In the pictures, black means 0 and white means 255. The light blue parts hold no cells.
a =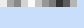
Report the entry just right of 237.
167
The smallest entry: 52
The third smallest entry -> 122

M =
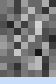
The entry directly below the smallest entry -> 185
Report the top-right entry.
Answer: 51
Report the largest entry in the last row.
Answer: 158
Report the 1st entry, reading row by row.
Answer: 119
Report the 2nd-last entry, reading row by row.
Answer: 63
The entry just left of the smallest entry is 104
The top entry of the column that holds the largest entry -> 104
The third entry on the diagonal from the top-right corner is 146
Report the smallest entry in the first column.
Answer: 77
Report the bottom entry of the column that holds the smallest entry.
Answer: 119
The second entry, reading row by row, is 134
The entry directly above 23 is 104
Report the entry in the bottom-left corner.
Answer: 92
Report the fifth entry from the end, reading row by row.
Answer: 119
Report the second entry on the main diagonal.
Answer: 104
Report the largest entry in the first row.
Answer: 172
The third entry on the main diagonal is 104

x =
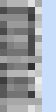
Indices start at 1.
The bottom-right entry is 196
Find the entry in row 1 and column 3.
181
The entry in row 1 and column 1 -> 155
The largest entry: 236
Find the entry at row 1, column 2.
181
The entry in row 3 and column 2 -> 139
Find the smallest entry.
48
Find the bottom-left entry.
139
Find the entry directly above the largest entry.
196
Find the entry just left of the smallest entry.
127
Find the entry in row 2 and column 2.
101
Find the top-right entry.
167
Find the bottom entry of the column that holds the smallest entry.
223
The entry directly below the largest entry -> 223
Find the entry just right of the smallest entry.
208
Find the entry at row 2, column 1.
74
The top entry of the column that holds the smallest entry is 223
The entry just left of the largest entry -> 127

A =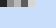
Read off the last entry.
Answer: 214
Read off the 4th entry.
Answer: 93
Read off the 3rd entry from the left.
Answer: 184

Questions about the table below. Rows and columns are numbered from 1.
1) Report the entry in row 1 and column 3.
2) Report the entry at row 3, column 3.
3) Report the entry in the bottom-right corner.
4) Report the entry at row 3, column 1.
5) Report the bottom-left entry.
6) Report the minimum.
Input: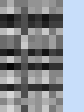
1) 122
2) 48
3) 159
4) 33
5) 186
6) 6

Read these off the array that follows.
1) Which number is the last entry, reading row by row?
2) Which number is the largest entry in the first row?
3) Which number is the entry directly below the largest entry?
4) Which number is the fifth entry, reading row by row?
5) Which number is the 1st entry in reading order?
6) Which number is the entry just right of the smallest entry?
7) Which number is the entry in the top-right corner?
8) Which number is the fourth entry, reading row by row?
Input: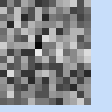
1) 109
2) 205
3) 137
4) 137
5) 68
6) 122
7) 180
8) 166

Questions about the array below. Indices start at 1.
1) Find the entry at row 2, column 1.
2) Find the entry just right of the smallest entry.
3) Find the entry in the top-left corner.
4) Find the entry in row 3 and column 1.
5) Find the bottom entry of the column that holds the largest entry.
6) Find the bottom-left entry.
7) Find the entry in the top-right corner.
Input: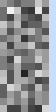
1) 111
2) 126
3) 155
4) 111
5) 68
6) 186
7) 155

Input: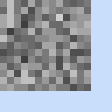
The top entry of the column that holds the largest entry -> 166
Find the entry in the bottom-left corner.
153
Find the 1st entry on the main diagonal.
137
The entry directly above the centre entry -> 137
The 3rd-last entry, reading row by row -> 79
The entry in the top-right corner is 121
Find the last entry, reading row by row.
95
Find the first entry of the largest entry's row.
166
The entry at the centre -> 166
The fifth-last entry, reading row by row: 121
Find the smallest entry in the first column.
79
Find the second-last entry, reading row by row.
107
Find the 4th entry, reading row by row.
95
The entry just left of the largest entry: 121
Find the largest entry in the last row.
166
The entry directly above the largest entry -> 121
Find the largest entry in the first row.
191
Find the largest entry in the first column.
191
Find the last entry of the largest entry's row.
153
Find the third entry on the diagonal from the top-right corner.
137
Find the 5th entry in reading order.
166

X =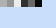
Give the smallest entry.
9
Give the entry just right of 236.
48
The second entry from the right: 104

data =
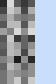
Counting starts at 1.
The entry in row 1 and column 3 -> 87
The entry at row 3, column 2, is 172
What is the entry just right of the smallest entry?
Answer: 143
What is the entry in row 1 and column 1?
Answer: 41
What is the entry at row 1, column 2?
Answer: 217
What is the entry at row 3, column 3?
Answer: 129
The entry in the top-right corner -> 87
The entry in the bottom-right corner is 201
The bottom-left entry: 116
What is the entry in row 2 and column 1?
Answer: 72
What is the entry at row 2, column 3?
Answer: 172

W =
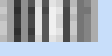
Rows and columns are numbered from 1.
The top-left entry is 184
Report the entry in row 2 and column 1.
200
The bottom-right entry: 172
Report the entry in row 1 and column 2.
157
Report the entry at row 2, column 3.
46
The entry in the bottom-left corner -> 184
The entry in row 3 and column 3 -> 58
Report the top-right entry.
172
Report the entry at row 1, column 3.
58
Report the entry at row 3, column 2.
157

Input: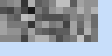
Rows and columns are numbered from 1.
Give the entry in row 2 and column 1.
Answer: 79
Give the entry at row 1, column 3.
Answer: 146
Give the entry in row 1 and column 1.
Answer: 121
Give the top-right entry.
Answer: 146
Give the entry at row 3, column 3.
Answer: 93
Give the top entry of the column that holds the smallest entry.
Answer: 176
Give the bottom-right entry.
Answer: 121
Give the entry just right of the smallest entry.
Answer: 121
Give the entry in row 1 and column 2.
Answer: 134
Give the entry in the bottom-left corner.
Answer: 134
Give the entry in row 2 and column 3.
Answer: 107
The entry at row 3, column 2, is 107

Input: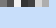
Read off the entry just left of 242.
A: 79
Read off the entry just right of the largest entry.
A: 52
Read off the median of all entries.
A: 121
